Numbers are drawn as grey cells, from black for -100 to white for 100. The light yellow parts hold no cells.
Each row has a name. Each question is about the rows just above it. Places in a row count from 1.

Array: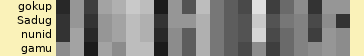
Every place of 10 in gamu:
1 5 9 15 19 21
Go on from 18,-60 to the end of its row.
18,28,48,38,-60,18,18,38,-7,-27,-35,58,-35,-7,2,-43,10,-60
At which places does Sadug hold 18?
2 4 9 10

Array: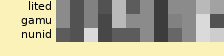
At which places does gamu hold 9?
1 6 7 10
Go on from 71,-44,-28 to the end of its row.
-28,9,-53,-19,9,71,61
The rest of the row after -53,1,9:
71,-36
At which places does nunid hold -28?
1 5 6

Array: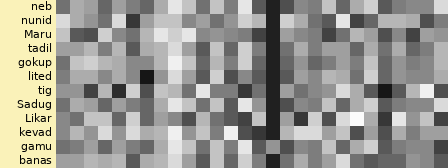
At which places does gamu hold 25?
3 5
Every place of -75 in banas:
16
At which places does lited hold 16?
8 25
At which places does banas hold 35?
4 7 18
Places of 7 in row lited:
4 6 14 19 26 27

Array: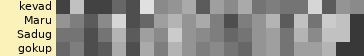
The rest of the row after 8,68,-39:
-19,25,41,16,33,-1,-39,-1,16,41,-29,51,-9,59,51,-56
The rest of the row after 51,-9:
59,51,-56
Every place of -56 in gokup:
21 22
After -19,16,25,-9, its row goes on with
25,25,41,-56,-56
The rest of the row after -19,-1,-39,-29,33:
-39,33,-1,41,16,-1,8,-9,-19,16,25,-9,25,25,41,-56,-56

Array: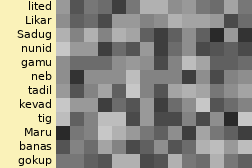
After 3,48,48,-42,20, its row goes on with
-42,-42,3,-42,11,-68,56
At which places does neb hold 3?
7 8 9 13

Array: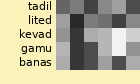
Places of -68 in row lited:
2
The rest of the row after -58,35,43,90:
62
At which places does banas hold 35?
1 6
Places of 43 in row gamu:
1 4
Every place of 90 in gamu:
5
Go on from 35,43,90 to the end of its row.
62
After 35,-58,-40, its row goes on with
25,-40,35

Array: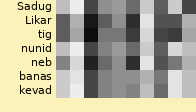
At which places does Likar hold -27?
1 4
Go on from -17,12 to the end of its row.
-64,78,-36,-7,39
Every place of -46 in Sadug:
3 10

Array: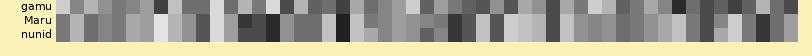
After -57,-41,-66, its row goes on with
14,-14,-14,51,-74,51,-5,4,23,14,4,-5,-57,-33,51,-33,61,51,41,-41,51,14,4,14,-14,-5,14,32,51,-5,-41,4,61,-5,-57,-14,23
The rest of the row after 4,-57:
-33,51,-33,61,51,41,-41,51,14,4,14,-14,-5,14,32,51,-5,-41,32,61,-5,-57,-14,23
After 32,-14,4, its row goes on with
23,61,-24,23,-5,-24,-33,14,-33,32,14,-41,32,-5,61,41,-24,-5,32,4,-66,-14,-41,-24,-49,-24,41,-14,-41
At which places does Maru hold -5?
1 5 23 28 42 46 50
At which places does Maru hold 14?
10 17 26 38 40 43
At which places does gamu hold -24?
19 27 30 41 48 50
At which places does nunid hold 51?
20 22 31 34 37 45

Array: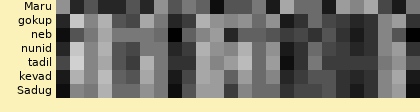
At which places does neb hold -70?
13
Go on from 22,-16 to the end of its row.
4,-70,-53,-34,-34,-61,-70,-61,4,31,-80
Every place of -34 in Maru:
3 6 9 13 14

